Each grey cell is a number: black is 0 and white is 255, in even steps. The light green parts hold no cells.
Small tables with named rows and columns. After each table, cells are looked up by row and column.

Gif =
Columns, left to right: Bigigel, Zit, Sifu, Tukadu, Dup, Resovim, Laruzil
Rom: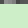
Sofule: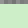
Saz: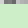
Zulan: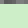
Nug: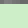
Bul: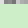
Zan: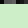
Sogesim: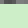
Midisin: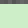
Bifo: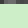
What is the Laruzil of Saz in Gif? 174
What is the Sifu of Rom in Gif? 139
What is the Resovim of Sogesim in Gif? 126
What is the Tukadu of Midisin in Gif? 84
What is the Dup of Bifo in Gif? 77
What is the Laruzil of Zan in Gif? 49
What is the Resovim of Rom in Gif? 86
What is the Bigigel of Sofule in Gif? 148
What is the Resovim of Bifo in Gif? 71
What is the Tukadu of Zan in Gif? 96
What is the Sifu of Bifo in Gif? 109
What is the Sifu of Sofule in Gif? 133
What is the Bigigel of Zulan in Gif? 130
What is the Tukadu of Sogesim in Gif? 90
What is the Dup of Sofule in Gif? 141
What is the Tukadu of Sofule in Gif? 116
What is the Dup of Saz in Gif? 195
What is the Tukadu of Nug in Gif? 117
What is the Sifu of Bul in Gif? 139
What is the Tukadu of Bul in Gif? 117
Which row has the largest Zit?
Rom

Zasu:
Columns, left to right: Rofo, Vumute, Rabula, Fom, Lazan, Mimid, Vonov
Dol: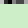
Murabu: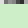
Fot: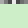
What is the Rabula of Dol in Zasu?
2
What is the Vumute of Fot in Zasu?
122
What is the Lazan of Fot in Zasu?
72
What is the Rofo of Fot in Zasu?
170
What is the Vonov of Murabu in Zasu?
170
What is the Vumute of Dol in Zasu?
45
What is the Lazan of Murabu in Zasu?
73
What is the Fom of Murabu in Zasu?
132
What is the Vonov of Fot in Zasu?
132
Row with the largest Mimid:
Fot

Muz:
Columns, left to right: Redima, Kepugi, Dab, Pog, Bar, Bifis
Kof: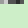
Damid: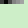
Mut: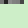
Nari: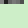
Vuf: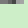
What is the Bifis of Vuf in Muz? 165
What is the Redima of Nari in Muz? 131
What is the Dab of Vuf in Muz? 99
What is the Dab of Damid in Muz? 74
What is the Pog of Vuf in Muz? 70
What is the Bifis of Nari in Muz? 79
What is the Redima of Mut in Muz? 117
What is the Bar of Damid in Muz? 146
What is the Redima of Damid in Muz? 60
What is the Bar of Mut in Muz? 125
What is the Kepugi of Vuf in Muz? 121
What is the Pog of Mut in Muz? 128
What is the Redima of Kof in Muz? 155
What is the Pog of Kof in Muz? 82
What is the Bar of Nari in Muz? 110
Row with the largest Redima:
Kof

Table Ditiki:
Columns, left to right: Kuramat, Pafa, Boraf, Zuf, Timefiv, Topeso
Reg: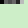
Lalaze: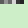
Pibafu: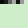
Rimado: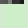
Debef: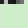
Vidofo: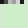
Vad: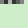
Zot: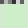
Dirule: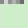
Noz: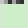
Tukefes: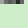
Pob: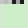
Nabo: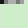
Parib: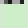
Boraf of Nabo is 174
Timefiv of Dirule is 147
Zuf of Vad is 53
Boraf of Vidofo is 187
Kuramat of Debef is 33
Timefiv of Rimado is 49
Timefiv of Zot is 210
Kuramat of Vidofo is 22
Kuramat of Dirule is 138
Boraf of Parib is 23
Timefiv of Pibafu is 20
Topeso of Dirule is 109
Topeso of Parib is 34
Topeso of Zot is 98
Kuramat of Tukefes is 162
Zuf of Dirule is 178
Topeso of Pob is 25
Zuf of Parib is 163

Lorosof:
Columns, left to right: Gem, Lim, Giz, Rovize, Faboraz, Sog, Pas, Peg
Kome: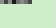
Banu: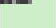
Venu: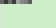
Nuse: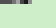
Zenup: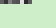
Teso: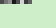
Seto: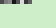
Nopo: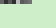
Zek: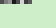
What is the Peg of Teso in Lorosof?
96
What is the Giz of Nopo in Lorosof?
88
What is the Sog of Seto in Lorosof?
217
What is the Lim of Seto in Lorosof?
124
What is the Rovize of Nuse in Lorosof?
116
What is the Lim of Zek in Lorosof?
126
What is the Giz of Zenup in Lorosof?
129
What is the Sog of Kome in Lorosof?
138
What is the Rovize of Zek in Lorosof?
25
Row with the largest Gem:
Kome

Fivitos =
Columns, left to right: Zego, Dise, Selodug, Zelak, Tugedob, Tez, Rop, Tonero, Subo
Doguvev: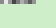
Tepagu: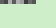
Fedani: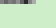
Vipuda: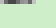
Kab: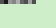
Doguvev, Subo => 147
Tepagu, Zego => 95
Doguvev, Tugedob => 122
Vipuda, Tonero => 104
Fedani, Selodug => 127
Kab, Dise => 26
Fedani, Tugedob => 144
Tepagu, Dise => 72
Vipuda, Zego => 186
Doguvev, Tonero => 92
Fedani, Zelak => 115
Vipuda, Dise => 107
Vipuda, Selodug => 72
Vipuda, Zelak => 71

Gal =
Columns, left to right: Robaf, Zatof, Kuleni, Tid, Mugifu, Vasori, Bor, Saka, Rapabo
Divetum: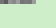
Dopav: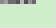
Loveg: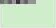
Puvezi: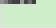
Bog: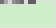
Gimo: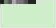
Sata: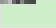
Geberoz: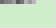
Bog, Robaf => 115
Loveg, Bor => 101
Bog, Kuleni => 215
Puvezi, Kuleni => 83
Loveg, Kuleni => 99
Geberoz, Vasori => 117

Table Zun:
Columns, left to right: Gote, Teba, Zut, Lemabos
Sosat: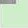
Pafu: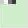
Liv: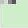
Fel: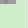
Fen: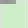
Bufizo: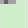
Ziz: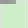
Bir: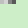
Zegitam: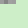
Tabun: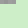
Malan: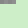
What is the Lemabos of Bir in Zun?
88
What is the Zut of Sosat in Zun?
158
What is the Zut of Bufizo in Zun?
160
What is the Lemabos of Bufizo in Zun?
163
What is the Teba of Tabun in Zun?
150
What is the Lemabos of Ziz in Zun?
160
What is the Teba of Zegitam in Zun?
133
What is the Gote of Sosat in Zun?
148
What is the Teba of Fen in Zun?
149
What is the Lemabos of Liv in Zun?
85
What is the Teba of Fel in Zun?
143
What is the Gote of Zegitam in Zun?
156
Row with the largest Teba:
Pafu

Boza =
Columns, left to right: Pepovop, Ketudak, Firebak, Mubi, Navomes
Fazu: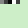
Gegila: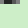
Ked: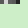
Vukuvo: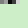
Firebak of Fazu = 8
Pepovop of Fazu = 133
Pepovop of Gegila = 128
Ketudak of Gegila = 36
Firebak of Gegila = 37
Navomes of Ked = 36
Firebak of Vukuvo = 10

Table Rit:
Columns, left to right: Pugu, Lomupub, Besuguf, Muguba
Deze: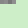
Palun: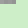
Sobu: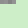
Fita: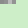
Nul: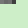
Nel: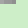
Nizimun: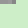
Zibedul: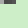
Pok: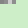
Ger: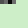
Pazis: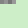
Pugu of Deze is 134
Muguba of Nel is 143
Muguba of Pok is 141
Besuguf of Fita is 187
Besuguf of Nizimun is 155
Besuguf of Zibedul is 75
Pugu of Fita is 139
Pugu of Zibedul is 169
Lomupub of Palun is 150
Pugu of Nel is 165
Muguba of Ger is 107
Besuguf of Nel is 152
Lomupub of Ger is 106
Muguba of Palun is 147
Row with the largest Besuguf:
Pok

